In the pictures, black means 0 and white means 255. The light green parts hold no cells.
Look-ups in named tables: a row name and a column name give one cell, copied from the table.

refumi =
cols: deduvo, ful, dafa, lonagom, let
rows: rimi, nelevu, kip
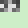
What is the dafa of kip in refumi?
215
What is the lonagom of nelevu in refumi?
224
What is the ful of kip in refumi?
153
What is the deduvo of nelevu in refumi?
231
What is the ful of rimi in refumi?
98
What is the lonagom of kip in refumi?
106
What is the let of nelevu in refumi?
78
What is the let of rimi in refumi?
62
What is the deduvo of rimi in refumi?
77

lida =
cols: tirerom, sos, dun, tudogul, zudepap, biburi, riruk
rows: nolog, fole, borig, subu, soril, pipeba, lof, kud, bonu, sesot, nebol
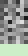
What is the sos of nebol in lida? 188
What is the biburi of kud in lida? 170
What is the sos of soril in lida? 196
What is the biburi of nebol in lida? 143
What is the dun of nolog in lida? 165
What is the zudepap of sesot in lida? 195
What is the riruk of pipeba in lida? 128
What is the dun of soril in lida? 194
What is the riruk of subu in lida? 163
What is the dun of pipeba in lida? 33
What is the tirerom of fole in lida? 99
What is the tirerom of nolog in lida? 84

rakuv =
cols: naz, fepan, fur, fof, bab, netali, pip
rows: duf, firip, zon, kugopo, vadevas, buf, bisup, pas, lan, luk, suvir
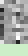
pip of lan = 190
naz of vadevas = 77
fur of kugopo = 144
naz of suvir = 225
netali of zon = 159
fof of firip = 178
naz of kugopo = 123
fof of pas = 113
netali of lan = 193
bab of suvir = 36
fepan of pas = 153
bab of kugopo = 64
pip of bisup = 190
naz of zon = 31

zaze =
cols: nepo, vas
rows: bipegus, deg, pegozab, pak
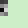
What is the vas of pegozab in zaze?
211
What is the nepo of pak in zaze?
149
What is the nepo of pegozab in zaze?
12
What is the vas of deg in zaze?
167
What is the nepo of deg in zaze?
139
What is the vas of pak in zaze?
120
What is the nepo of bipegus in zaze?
58
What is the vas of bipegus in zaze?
68
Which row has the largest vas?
pegozab

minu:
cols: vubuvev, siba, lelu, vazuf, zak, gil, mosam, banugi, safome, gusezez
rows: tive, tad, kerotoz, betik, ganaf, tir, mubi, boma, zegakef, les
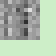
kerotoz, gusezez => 109
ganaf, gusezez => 167
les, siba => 137
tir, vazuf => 151
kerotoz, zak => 80
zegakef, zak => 156
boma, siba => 113
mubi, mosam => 134
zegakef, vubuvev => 168
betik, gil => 115

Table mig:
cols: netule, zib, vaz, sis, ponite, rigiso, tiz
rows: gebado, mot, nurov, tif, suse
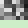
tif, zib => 114
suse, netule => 110
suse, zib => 166
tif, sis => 77
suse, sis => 152
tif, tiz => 88
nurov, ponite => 192
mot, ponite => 137
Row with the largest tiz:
tif

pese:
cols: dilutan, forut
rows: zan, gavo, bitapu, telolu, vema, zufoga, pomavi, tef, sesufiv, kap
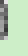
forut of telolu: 108
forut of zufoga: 111
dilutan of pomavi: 157
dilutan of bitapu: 170
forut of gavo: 126
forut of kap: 198
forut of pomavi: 72
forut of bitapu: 98
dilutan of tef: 165
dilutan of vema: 141
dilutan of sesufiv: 105

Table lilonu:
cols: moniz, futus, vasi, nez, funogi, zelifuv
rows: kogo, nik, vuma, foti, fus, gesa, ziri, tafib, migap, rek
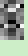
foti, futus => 99
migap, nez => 72
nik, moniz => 186
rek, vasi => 126
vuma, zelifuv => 121
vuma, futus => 125
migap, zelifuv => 124
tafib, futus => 119
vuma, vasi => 231
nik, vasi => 148
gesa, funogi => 130
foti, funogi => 135
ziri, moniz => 45
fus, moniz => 155
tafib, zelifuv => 137
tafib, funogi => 143
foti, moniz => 121
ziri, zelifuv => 246
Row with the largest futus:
ziri

